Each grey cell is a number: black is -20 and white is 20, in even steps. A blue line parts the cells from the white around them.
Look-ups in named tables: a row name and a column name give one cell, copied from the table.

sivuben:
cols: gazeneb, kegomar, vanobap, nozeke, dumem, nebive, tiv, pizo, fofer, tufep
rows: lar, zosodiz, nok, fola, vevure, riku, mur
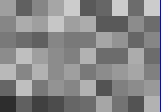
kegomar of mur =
-5
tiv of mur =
6
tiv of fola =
-3
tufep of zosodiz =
-3
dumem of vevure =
5
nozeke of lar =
6

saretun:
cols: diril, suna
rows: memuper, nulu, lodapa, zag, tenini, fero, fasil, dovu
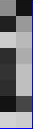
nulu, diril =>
-15
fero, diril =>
-13
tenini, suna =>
10
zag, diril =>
-13
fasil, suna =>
-9
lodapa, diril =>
12
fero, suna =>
10
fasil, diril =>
-17
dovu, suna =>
12
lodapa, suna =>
9
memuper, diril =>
2
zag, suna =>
7

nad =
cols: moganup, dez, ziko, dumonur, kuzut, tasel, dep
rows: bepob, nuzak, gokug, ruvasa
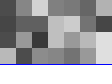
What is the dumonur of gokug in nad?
10
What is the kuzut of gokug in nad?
4
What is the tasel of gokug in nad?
9
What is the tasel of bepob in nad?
-4
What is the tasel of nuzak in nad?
-2
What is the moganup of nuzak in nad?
-9
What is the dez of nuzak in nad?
-5
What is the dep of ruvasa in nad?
15
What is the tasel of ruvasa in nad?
4
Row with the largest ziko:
bepob

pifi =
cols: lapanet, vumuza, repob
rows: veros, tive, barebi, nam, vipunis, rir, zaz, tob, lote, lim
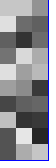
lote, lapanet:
-7
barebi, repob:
-3
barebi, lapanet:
-5
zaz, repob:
-4
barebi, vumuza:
-12
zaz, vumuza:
-5
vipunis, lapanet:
15
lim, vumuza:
7

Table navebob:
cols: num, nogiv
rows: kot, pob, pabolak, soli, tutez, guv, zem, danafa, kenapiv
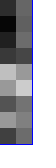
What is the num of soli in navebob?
-11
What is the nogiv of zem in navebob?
-2
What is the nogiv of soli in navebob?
-9
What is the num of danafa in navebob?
4
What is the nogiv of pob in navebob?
-5
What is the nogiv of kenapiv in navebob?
-3
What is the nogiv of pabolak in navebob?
-3
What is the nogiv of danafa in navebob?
0
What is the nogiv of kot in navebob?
-4
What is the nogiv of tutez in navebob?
4
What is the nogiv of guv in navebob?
12
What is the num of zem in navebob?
-7
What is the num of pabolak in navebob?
-15
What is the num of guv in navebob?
4
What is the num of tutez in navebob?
10
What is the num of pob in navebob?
-19
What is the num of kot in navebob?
-13
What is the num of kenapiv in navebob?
-10
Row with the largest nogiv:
guv

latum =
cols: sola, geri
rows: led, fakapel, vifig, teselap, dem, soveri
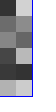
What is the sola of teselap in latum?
-9
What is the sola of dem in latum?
-11
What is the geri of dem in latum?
-12
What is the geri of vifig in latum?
-4
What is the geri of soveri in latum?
12
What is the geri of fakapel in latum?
2
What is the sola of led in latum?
-12
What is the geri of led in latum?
13
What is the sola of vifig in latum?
1
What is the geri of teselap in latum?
9
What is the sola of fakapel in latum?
-3
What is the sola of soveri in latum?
8

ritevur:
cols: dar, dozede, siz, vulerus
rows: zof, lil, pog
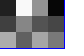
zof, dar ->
-15
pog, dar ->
7
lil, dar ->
-10
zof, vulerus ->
-19
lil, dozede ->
1
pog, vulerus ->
-1
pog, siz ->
6
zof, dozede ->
19
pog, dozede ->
-5
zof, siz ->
3

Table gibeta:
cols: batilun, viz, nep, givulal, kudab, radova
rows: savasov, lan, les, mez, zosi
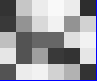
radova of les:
18
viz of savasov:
11
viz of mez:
-7
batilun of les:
10
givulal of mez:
-11
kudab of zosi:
8
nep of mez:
5
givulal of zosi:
13
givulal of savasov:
19
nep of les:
-4
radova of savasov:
-13
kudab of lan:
3

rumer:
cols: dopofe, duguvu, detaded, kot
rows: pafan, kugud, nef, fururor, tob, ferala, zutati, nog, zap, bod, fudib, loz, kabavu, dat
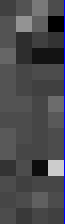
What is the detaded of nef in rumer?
-10
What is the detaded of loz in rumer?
-9
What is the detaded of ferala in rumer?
-10
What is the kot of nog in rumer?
-6
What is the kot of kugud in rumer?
-20
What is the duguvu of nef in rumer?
-13
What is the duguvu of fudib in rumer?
-8
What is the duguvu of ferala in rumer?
-9
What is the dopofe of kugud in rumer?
-7
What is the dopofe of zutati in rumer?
-7
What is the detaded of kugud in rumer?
-5
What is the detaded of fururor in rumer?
-17
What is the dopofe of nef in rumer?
-7
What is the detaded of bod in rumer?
-9
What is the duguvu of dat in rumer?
-11
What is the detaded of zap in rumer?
-9
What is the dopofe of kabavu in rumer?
-9
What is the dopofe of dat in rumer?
-8

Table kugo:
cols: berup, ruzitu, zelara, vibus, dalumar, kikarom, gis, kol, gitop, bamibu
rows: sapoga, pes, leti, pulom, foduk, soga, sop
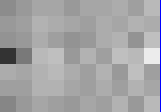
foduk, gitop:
10
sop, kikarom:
6
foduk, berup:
7
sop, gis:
5
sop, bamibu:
9
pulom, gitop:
9
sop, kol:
8
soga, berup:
5
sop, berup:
1
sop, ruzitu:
4
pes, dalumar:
6
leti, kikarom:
4
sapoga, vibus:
6
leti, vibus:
5

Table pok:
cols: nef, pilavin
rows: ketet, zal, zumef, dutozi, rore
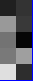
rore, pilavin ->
-13
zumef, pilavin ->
-19
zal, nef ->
4
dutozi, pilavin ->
5
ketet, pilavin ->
-12
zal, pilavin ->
-11
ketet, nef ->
-15
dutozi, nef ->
-1
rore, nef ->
15
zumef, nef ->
-2

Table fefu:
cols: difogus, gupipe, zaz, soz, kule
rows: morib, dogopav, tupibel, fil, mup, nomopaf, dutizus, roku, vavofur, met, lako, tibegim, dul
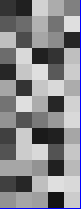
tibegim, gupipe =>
-14
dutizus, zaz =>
7
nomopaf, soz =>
14
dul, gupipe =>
6
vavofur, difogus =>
-10
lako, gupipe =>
6
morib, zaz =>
13
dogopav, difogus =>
-6
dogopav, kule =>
15
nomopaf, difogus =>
6
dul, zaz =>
5
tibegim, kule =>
14
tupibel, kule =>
-14
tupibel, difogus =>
10
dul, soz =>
-17
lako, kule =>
9
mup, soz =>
-6
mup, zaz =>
15
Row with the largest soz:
tibegim

